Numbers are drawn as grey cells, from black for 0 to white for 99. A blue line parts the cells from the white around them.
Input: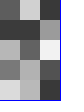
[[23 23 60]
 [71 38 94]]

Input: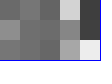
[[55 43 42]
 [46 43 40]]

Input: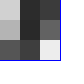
[[70 16 38]
 [33 24 92]]

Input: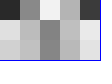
[[87 73 51]
 [81 75 52]]

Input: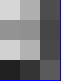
[[57 56 27]
 [81 69 28]]

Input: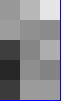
[[61 56 54]
 [24 52 67]]

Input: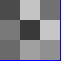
[[47 22 77]
 [41 62 56]]

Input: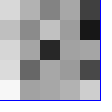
[[74 54 75]
 [83 64 15]]
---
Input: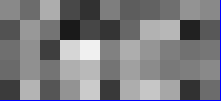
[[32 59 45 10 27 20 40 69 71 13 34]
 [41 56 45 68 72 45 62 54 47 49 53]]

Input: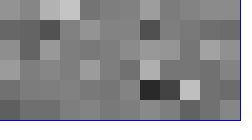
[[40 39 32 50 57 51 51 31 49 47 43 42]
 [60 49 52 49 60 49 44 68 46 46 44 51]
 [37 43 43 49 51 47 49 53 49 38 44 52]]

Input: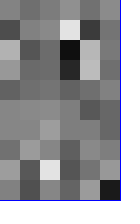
[[30 50 53 88 23 45]
 [59 41 42 15 73 43]
 [52 53 54 49 34 40]
 [44 60 52 37 53 49]
 [50 31 52 39 60 10]]

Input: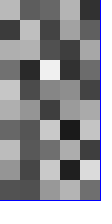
[[23 74 26 63 37]
 [44 16 93 19 42]
 [68 58 24 60 66]
 [73 34 43 67 24]
 [32 31 59 70 43]]

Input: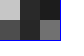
[[30 15 44]]

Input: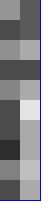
[[29 35]
 [29 29]
 [29 88]
 [18 66]
 [29 66]]

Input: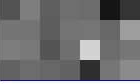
[[45 45 36 45 46 40 61]
 [38 42 40 38 18 46 54]]

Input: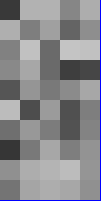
[[68 49 62 39 55]
 [53 65 41 24 27]
 [73 30 60 31 49]
 [21 47 65 49 57]
 [45 64 67 65 56]]
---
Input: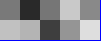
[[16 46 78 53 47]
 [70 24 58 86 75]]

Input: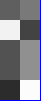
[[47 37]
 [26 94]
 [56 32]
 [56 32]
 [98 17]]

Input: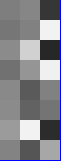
[[52 21 49]
 [50 94 46]
 [81 15 54]
 [58 93 44]
 [35 50 53]
 [38 45 54]
 [94 17 60]
 [33 65 51]]

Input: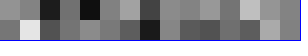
[[51 11 44  6 50 63 26 54 51 59 45 74 58 51 57]
 [89 32 45 54 47 36 10 52 35 32 43 36 66 50 46]]

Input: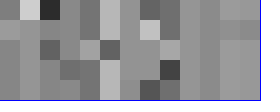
[[80 17 53 45 71 57 39 43 58 54 60 59 49]
 [58 52 53 45 71 57 75 43 58 54 56 54 60]
 [58 38 53 63 38 57 57 65 58 54 60 59 52]
 [58 52 43 45 71 57 57 26 58 54 60 59 52]
 [58 52 53 45 71 55 33 43 58 54 60 59 52]]

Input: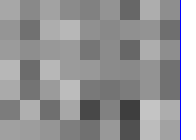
[[53 63 54 50 57 40 67 55 65]
 [44 67 71 56 53 56 57 43 58]
 [55 59 60 46 54 40 67 55 60]
 [42 71 60 59 54 53 57 44 71]
 [45 60 73 47 45 48 57 44 66]
 [68 43 65 28 50 24 76 67 48]
 [61 58 49 44 59 31 73 63 62]]

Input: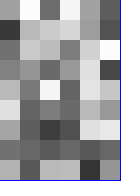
[[98 42 95 63 36 62]
 [72 79 83 61 32 22]
 [78 73 48 81 98 44]
 [58 41 59 87 28 50]
 [47 95 39 88 77 72]
 [39 48 41 72 59 87]
 [36 24 31 87 90 64]
 [40 35 40 34 40 44]
 [34 72 73 20 58 69]]

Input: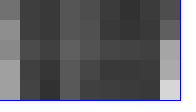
[[24 22 33 30 23 19 23 30 44]
 [24 22 33 31 22 20 22 37 55]
 [29 25 37 32 27 26 25 64 53]
 [25 21 34 27 22 22 23 66 62]
 [26 19 34 25 24 23 22 83 62]]
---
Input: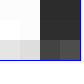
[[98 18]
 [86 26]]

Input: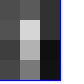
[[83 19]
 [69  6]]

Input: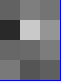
[[78 58]
 [41 48]]

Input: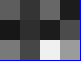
[[18 11]
 [27 93]]

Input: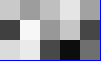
[[96 59]
 [91 28]]

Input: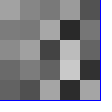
[[47 65]
 [62 26]]
